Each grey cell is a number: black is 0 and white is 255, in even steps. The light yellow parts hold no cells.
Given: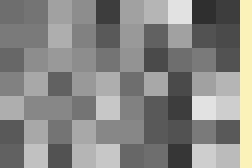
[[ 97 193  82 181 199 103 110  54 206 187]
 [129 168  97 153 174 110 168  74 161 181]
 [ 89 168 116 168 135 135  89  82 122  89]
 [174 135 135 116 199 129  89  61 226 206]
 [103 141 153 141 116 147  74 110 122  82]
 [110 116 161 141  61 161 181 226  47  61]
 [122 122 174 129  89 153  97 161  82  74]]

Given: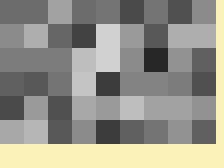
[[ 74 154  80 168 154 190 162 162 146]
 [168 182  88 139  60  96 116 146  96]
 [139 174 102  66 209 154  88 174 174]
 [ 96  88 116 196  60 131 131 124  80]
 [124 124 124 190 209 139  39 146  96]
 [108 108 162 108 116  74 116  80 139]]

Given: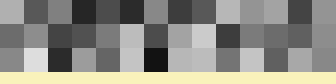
[[135 221  44 155 101 195  18 182 189 115 195  95 169 135]
 [107 141  68  81 122 189  75 162 202  60 122 107  95 141]
 [175  87 128  38  75  44 135  60  87 182 147 162  68 147]]

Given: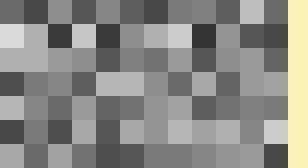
[[218 176  59 197  59 141 176 204  53 147  86  73]
 [ 73 122  79 168  86 168 147 182 161 176 134 204]
 [182 134 106 153 100 114 147 161  94 114 128 122]
 [ 79 122 134  94 182 182 141 106 168 100 153 161]
 [106  73 141  86 134  94  73 122 128  94 189 106]
 [176 176 153 141  86 128 114 153  86 141 153 100]
 [168 106 161 114  79  86 122 122 134 147 153  73]]

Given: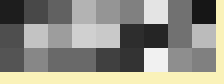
[[ 29  72  97 179 149 128 228 113  22]
 [ 84 135 105 105  64  51 241 142 128]
 [ 78 195 157 208 201  45  37 113 187]]

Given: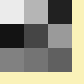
[[235 181  33]
 [129 116  96]
 [ 19  69 154]]

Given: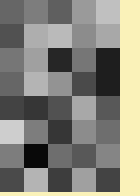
[[118 160  38 118  30]
 [206 125  54 140 110]
 [ 74 180  61 160  67]
 [ 67  54  81 168  88]
 [102 125  95 154 192]
 [125   9 110  88 133]
 [102 180 147  74  30]
 [ 81 174 186 140 168]]

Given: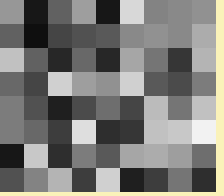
[[124  81  31  75 110  69 187 117 193]
 [193  97  39 104  39 166 117  54 180]
 [ 23 200  46 124  89 166 172 158 110]
 [124 104  61 222  46  54 193 200 242]
 [ 97  15  69  81  89 137 145 137 172]
 [151  23  97 158  23 216 131 137 145]
 [ 81 131 180  61 208  31  61 117  46]
 [104  69 208 158 145 208  89  75 124]]

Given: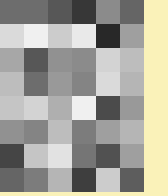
[[109 109  87  55 139 101]
 [167  87 145 139 211 189]
 [189 109 153 132 218 181]
 [197 211 175 240  75 153]
 [101 124 181  62 204  93]
 [145 132 189 124 159 181]
 [218 240 204 233  40 159]
 [ 69 197 226 117  81 159]]
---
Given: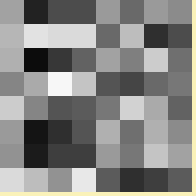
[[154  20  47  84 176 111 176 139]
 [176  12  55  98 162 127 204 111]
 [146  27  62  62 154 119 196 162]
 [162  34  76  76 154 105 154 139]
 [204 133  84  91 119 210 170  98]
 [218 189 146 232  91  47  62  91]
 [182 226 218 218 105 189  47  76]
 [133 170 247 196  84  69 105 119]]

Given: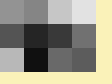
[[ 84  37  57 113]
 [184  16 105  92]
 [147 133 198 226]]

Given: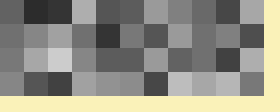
[[ 98  44  52 174  85  92 154 128 105  71 167]
 [134  85  65 161 146 140  71 189 167 182 120]
 [112 134 161 112  52 120  85 154 112 128  78]
 [120 167 204 134  92  92 154  98 112  65 174]]

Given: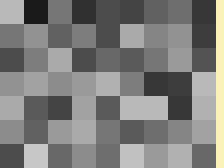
[[170  90  68 162  90 185 185  55 177]
 [118 146  97 125  76 170 133 146  61]
 [ 76 199 104 140 110 193 154 177 104]
 [185  26 118  48  76  68  97 110  55]
 [146 162 140 154 177 125  55  61 185]
 [140  97 154 170 118  90 110 133 162]
 [ 76 125 170  76 104  90 118 154  83]]

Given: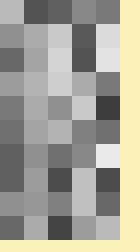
[[104 171  68 156 185]
 [ 96 156  76 192  76]
 [185  83  96 136 120]
 [ 96 144 112 136 234]
 [144 150 128 192 104]
 [120 171 144 200  60]
 [112 164 179 128 112]
 [144 171 200  89 219]
 [156 179 206 171 120]
 [104 164 212  83 227]]

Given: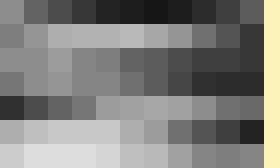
[[141  99  76  55  35  29  22  29  43  63  92]
 [ 49  76  99 118 155 161 167 161 141 112 105]
 [118 141 149 133 133 112  92  70  49  43  43]
 [141 141 155 133 126  99  92  76  63  63  55]
 [126 149 173 179 179 185 167 149 112  84  55]
 [173 191 199 199 199 173 155 112  84  63  35]
 [205 220 220 220 212 191 185 161 133 126 133]]

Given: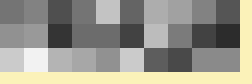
[[145 153  52 108 108  66 188 123  66  44]
 [116 130  79 116 195 100 173 161 130  85]
 [203 242 180 167 145 203  93  73 138 138]]
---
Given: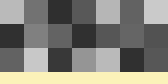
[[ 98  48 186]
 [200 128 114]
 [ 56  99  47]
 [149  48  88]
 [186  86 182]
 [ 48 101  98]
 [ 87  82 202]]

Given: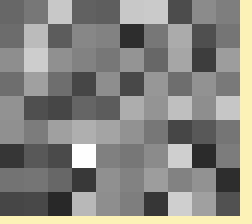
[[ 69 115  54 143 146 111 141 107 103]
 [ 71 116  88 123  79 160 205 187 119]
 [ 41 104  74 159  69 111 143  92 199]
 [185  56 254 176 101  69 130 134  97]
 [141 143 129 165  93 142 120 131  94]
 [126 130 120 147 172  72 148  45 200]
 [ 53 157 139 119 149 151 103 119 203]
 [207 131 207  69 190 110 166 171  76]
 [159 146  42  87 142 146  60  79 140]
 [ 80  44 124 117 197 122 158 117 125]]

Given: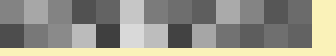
[[ 77 131]
 [120 167]
 [138 131]
 [187  81]
 [ 63  99]
 [217 198]
 [189 123]
 [ 66 110]
 [166  94]
 [114 170]
 [ 93 132]
 [111  86]
 [ 98 107]]

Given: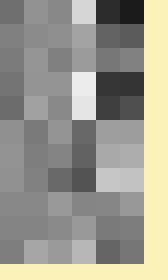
[[126 132 136 145 147 144 108 116 123 128 111]
 [166 132 136 129 126 122 161 148 149 139 146]
 [154 138 153 105 132 148 137 148 128 143 136]
 [183 153 133  83  98 104 229 236 155 163 214]
 [101 122 134 198 169 158  63  54 119  99  44]
 [118 125 152 194 173 157  79  52 129  91  27]]

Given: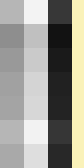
[[169 182 164 161 153 142 182]
 [222 242 215 212 202 192 243]
 [ 40  54  35  33  26  18  55]]

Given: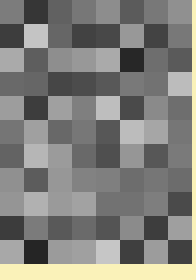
[[168  60 149 144  99 117 157 105 170  61 124]
 [ 37 123 177  92 182 160  61 102  94 196  54]
 [155  89 154 151 155 104 160  70 142 102  97]
 [160 106 162 130 105 119 127  76 152  66 119]
 [198  84 114 127  79  87 190  88 170  72 141]
 [ 63 139 114 109 150 188  74 121  39 152  91]
 [156  61 126 118  87 166 138 114 110  67 120]
 [ 64 159  74 108 122 118 110 188  90 120 144]]

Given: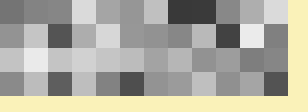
[[138 195 147 116]
 [188 234 197 131]
 [ 94 196  84 134]
 [190 209 173 218]
 [130 197 215 165]
 [ 78 188 151 150]
 [147 163 146 192]
 [155 182 135  57]
 [191 146 185  58]
 [144 157  66 136]
 [165 126 235 174]
 [ 83 134 128 218]]
